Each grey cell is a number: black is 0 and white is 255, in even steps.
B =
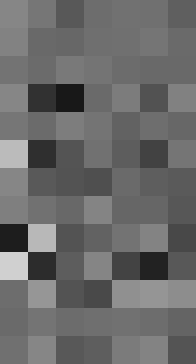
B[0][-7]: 134
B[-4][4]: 67
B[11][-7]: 106
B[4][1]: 107
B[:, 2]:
[88, 103, 121, 24, 125, 84, 83, 104, 83, 93, 83, 108, 88]
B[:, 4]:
[113, 112, 108, 124, 98, 93, 106, 102, 115, 67, 144, 113, 123]
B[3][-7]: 134
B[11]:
[106, 116, 108, 111, 113, 109, 100]
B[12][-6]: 134
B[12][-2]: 131
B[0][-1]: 95
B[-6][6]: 87
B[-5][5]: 131
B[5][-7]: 187
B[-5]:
[29, 184, 83, 98, 115, 131, 72]
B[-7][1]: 89
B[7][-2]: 102
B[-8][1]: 47
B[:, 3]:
[109, 111, 116, 106, 116, 113, 79, 132, 98, 133, 73, 111, 94]
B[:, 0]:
[134, 130, 115, 134, 118, 187, 134, 127, 29, 208, 109, 106, 112]
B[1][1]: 105
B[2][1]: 107

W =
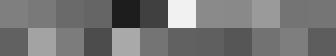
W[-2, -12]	127
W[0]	[127, 121, 106, 101, 29, 64, 241, 138, 137, 154, 116, 117]
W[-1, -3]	114
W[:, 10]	[116, 126]
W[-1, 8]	86
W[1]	[97, 163, 124, 76, 169, 116, 97, 95, 86, 114, 126, 93]

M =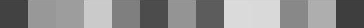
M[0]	66
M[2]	157
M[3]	202
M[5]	76

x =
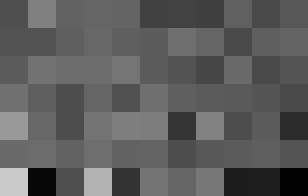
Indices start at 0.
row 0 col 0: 79
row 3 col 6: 95
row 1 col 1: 82
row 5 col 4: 99
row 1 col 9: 95
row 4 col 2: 77
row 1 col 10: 100
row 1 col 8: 73
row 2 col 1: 114
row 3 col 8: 90
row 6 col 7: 119
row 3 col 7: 91
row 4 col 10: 44
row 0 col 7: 64
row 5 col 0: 106
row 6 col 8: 29
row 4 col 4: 127
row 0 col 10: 87
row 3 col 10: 73
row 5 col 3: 110
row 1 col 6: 110
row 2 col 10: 85
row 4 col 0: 153

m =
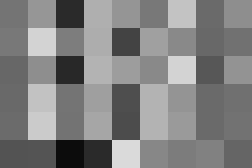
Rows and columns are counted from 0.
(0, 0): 116
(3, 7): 106
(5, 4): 218
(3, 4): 78
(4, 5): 179
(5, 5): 135
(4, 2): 115
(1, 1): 211
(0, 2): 42
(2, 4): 157
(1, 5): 160
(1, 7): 104
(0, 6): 195
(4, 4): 76
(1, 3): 173
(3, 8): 112
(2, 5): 137

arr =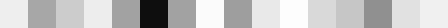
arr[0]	238
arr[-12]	162
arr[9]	233
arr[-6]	253
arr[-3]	144
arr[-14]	204

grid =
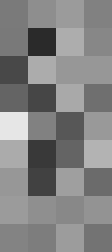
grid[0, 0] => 122
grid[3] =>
[100, 70, 169, 111]
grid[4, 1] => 129
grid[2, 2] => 151
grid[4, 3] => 153
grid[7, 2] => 136
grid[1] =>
[121, 42, 173, 135]
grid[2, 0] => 72
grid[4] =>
[230, 129, 87, 153]
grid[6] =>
[151, 65, 159, 107]
